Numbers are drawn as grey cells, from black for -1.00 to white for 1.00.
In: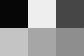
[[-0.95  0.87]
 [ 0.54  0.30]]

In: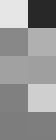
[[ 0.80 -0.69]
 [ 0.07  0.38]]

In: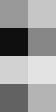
[[ 0.20  0.55]
 [-0.88  0.06]]

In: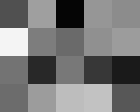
[[-0.37  0.25]
 [ 0.91 -0.02]]

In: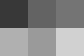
[[-0.56 -0.22]
 [ 0.38  0.21]]

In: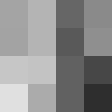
[[0.29 0.41]
 [0.28 0.41]]

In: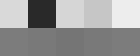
[[ 0.70 -0.68]
 [-0.03 -0.05]]
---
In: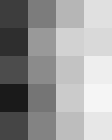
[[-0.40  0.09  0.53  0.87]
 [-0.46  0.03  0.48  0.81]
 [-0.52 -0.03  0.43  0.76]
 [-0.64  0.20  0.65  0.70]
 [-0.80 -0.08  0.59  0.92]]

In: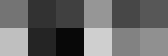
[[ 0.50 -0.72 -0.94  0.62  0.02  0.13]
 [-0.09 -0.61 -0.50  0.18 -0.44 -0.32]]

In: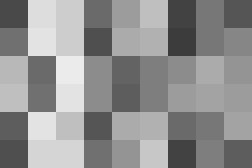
[[ 0.50 -0.12  0.78  0.10 -0.27 -0.01  0.22  0.28  0.22]
 [ 0.44 -0.17  0.84  0.10 -0.22 -0.01  0.10  0.34  0.16]
 [-0.12  0.78  0.61 -0.38  0.34  0.39 -0.53 -0.07  0.05]
 [-0.27  0.78  0.50 -0.33  0.34  0.39 -0.17 -0.07  0.28]
 [-0.38  0.67  0.67 -0.12  0.16  0.56 -0.48 -0.01 -0.27]
 [-0.43  0.73  0.61 -0.17  0.22  0.50 -0.48 -0.07 -0.33]]

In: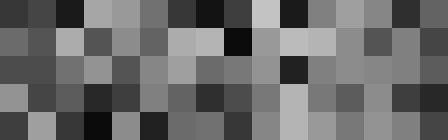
[[ 0.15 -0.46 -0.28 -0.69 -0.51  0.00 -0.22 -0.63 -0.40 -0.06  0.41 -0.06
  -0.28  0.10 -0.51 -0.69]
 [-0.16 -0.34  0.35 -0.34  0.10 -0.22  0.35  0.41 -0.91  0.20  0.47  0.41
   0.10 -0.34  0.00 -0.46]
 [-0.40 -0.40 -0.11  0.15 -0.34  0.05  0.25 -0.16 -0.06  0.15 -0.74  0.00
   0.10  0.05  0.00 -0.28]
 [-0.51  0.25 -0.57 -0.91  0.10 -0.74 -0.16 -0.11 -0.57  0.05  0.41  0.20
  -0.06  0.15  0.00 -0.46]
 [-0.57 -0.46 -0.80  0.30  0.20 -0.11 -0.57 -0.85 -0.51  0.53 -0.80  0.00
   0.25  0.05 -0.63 -0.22]]

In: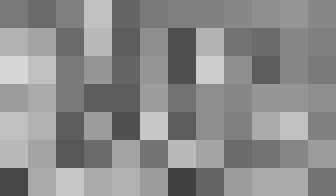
[[ 0.67  0.50 -0.05  0.17 -0.21  0.17 -0.38  0.61  0.11 -0.27  0.06 -0.05]
 [ 0.50  0.39 -0.27  0.22 -0.38  0.56 -0.27  0.11  0.00  0.33  0.50  0.00]
 [ 0.45  0.28 -0.32 -0.16  0.28 -0.10  0.45  0.28 -0.16 -0.10  0.06  0.22]
 [ 0.39  0.28 -0.16  0.45 -0.27  0.11 -0.38  0.39 -0.10 -0.16  0.06  0.00]
 [ 0.22  0.33 -0.05 -0.27 -0.27  0.22 -0.10  0.11  0.06  0.17  0.17  0.11]
 [-0.05 -0.16  0.00  0.50 -0.21 -0.05  0.00  0.00  0.06  0.11  0.17  0.06]
 [-0.44  0.33  0.56  0.33  0.39  0.22 -0.50 -0.21  0.22  0.33  0.33 -0.10]]

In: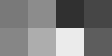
[[ 0.05  0.36  0.84 -0.27]
 [-0.05  0.10 -0.62 -0.45]]

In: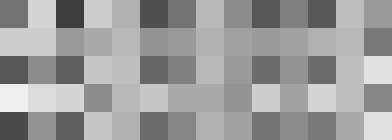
[[ 0.87  0.72  0.67  0.10  0.44  0.55  0.33  0.33  0.15  0.61  0.27  0.67
   0.49  0.05]
 [ 0.61  0.61  0.21  0.33  0.44  0.15  0.21  0.38  0.27  0.21  0.27  0.38
   0.44 -0.05]
 [-0.10  0.67 -0.52  0.61  0.38 -0.37 -0.10  0.44  0.10 -0.32  0.00 -0.32
   0.49  0.21]
 [-0.32  0.10 -0.26  0.55  0.49 -0.20  0.00  0.44  0.21 -0.15  0.15 -0.15
   0.49  0.77]
 [-0.42  0.15 -0.26  0.55  0.38 -0.15  0.05  0.38  0.27 -0.10  0.10 -0.05
   0.33  0.77]]

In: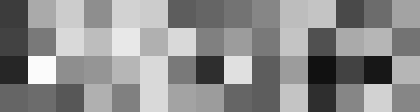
[[-0.21 -0.15 -0.32  0.38  0.00  0.70  0.28  0.22 -0.21 -0.27  0.54 -0.64
   0.05  0.65  0.05]
 [-0.48 -0.05  0.70  0.48  0.82  0.38  0.70  0.00  0.22 -0.05  0.54 -0.37
   0.33  0.43 -0.10]
 [-0.53  0.33  0.60  0.11  0.65  0.60 -0.27 -0.21 -0.10  0.05  0.48  0.54
  -0.43 -0.15  0.28]
 [-0.70  0.97  0.11  0.17  0.43  0.70 -0.05 -0.64  0.76 -0.27  0.22 -0.87
  -0.48 -0.82  0.43]]
